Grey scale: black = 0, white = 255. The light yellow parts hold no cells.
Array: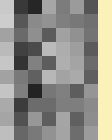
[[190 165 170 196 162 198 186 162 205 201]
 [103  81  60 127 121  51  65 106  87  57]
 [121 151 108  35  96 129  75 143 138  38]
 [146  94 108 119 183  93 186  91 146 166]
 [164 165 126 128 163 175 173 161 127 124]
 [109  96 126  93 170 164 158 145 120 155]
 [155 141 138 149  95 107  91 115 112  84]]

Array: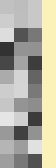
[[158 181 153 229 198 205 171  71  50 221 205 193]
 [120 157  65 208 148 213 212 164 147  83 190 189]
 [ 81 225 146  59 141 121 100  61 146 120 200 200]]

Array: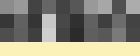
[[ 78  55 140]
 [ 95  97 153]
 [ 63  53  67]
 [206 199 102]
 [ 67  72  67]
 [ 43  48  87]
 [ 95  97 153]
 [ 88  63 167]
 [122 108  80]
 [ 70  67 172]]

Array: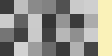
[[ 59 117 203  59]
 [210  65  97 190]
 [157 202 203 138]
 [106  65  54 130]
 [ 58 183 149  81]
 [177 143  59 202]
 [ 69 205 171 207]]

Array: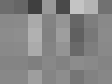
[[136 132 137 140 137 109]
 [136 132 138 142 138 102]
 [158 127 171 177 170  63]
 [133 136 132 129 131 152]
 [141 130 148 158 149  73]
 [118 140 105  96 102 196]
 [130 137 126 120 126 180]
 [135 132 137 139 137 113]]

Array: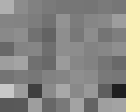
[[ 88 200 116 158 104 137 132 176]
 [ 89 156 123 164 132 142 131 140]
 [158  63 119 112 134 113 125 129]
 [103 139 130 105 111  99 114 122]
 [121 168 133 155 142 142 147 118]
 [163 137 143 135 141 120 124 118]
 [100 153 139 130 131 141 134 117]
 [159  94 121 117 135 116 137 122]
 [163  31 119 105 143 126 157 118]]

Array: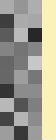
[[157  68 184  52 103 102 132  91  62 171]
 [ 56 181  83 140 158 120 117 186 170 149]
 [156 140 127 140 119 199 133  39 167 174]]

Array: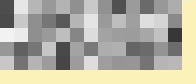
[[199 151 242  75  78]
 [115  97 235 200 230]
 [180 118 143 143 182]
 [156 198 154 118 153]
 [ 70  73 190  89 179]
 [156 163 134 181 144]
 [221 121 220 228 201]
 [158 173 163 154 145]
 [149 176 157 190  80]
 [150 101 156 159 155]
 [116 107 167 222 106]
 [181 148 193 213 152]
 [184 108  55 138 173]]

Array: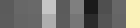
[[ 92  91]
 [101 103]
 [103 105]
 [174 197]
 [ 92  91]
 [118 127]
 [ 43  26]
 [ 84  79]
 [101 103]]
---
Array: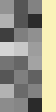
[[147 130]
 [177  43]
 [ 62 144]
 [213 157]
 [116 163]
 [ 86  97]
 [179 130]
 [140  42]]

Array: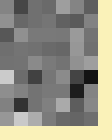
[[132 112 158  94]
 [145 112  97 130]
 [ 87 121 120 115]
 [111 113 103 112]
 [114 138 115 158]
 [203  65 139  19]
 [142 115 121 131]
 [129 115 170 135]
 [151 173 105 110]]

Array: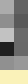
[[171]
 [142]
 [194]
 [ 31]
 [144]]

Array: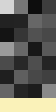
[[213  13]
 [ 34 103]
 [ 20  81]
 [155  23]
 [ 75  78]
 [ 31  72]
 [101  28]]

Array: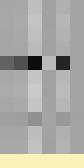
[[166 190 176]
 [168 196 182]
 [166 191 178]
 [165 186 173]
 [ 98  12  37]
 [168 196 182]
 [171 202 187]
 [167 196 181]
 [159 144 152]
 [166 188 175]
 [167 193 179]]

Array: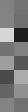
[[130]
 [132]
 [214]
 [115]
 [158]
 [ 74]
 [101]
 [131]]

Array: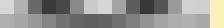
[[215 105  73 202 163  56 154 207]
 [175 152 115  97 112 148 174 168]]
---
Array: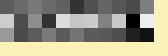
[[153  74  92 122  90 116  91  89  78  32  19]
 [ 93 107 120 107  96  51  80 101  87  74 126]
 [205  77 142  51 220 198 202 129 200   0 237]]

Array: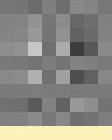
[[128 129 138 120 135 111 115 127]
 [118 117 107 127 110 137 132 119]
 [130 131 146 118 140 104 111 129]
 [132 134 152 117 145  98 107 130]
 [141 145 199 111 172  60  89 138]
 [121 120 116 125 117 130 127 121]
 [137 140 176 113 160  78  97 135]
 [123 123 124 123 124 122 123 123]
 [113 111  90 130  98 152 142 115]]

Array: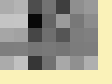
[[171 193  54 113 168 144 175]
 [172 180  77 115  62 143 153]
 [196 197   8 101 155 120 140]
 [166 162  70 111  85 125 128]
 [126 127 118 121 117 124 125]]

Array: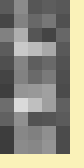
[[ 60 139 135 148  75]
 [ 91 139  86  93  88]
 [ 70 130 104 119  80]
 [129 175  85  68 103]
 [ 92 201 188 168  89]
 [ 79 132  94 105  82]
 [ 68 130 106 122  78]
 [ 62 149 152 160  75]
 [109 218 191 159  96]
 [ 97 144  82  85  91]
 [ 61 135 128 143  75]]

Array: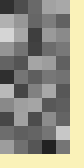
[[157 112  85  34 117]
 [ 48  77 105 162 168]
 [177 151 102 125  97]
 [213 167  62 154 138]
 [149 116  65 108 120]
 [ 99  84 165 157  96]
 [ 47 117  94 119 114]
 [185  69 129 168  87]
 [137 159 165  88  94]
 [ 71 161  76 140 100]
 [109  95 100 117 199]]

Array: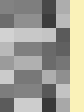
[[ 91 205 205  57 168]
 [130 126 126  72 173]
 [108 143 143  60 186]
 [210 200 200 196  90]
 [185 127 127 106  96]
 [155 176 176 107 118]
 [203 120 120 174 143]
 [125 130 130  88 195]]

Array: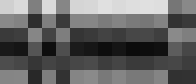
[[133 134  40 126  50 133 138 121 133 121 120 132  49  50]
 [208 218 127 218 134 213 215 224 218 222 224 222 118 137]
 [137 131  45 127  58 133 134 123 132 122 119 131  50  58]
 [ 58  62 134  68 126  53  58  67  60  71  72  63 138 127]
 [ 25  21  85  14  78  27  22  13  21  11  13  16  93  71]
 [ 77  71  54  68  61  71  75  61  69  58  59  68  71  61]]

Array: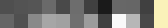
[[101  80 137 166 161 111 156  64 249 183  72]
 [ 79  83  85 106  73 109  64  26 103 102  64]]
